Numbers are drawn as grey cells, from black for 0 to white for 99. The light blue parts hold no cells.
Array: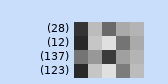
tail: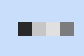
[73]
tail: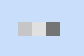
[66]

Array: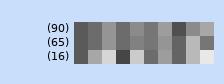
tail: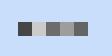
[72 90]
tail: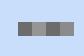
[46 61 31 54 65]
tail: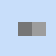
[31 54 65]
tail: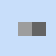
[72 90]
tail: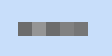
[58 39 72 46]

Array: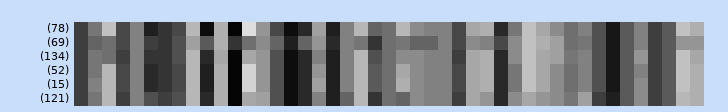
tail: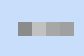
[46 50 31 9 35 58 24 35 75 65]
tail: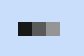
[24 35 75 65]
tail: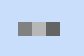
[43 71 54 50 50 28 65 68 16 46 75 65 54 43 50 31 9 35 50 24 35 75 68]
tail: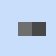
[50 24 20 31 62 35 68 20 43 54 39 12 39 58 16 50 46 20 43 46 39 39 50 28 54 50 28 54 75 68 62 43 46 31 9 35 50 24 35 58 58]
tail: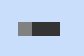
[31 71 16 65 2 65 58 31 5 16 50 12 50 71 31 43 54 54 50 50 24 65 68 16 54 75 65 62 46 50 31 9 35 58 24 35 75 65]

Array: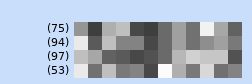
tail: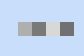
[51]
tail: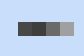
[44 94 65 38]
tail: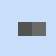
[71 81 77 77 32]
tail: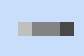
[41 62 44 55 62 47]
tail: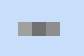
[62 47]
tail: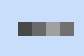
[55 62 47]

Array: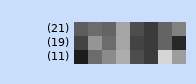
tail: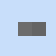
[64 30 23 39 50]
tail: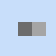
[26 23 39 15]
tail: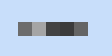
[15]
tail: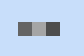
[23 39 50]
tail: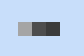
[39 50]
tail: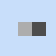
[23 83 61]
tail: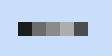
[23 83 61]

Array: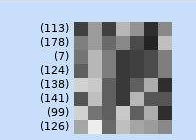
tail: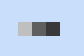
[71 33 33]
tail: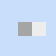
[41 74 64 60 53]

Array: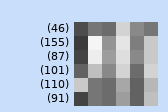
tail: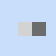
[82]
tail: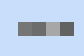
[71]
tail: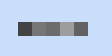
[74]
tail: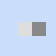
[78]

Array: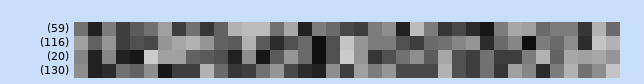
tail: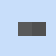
[13 55 9 35 58 41 6 31 79 58 21 31 44 55 35 65 31 24 44 24 24 48 69 38 65 62 65 58]
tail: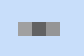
[24 31 28 58 65 69 58 38 35 69 35 17 31 41 6 31 76 58 48 48 31 24 41 44 52 58 17 41 52 6 48 41 55 17 76 69]
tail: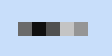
[48 48 31 24 41 44 52 58 17 41 52 6 48 41 55 17 76 69]
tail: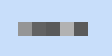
[17 31 41 6 31 76 58 48 48 31 24 41 44 52 58 17 41 52 6 48 41 55 17 76 69]
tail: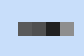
[9 35 58 41 6 31 79 58 21 31 44 55 35 65 31 24 44 24 24 48 69 38 65 62 65 58]

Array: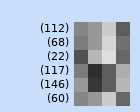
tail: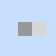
[44]
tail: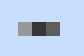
[71]
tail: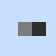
[36 67]
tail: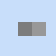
[83 44]
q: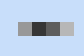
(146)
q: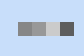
(112)

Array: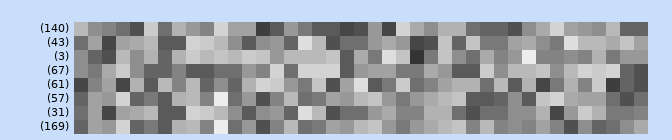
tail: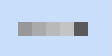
[35 39 55 35 76 82 66 63 63 43 31 43]
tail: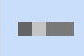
[63 66 55 47 86 72 72 66 76 63]

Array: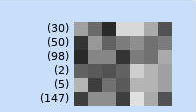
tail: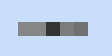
[66]
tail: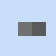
[70 70 62]

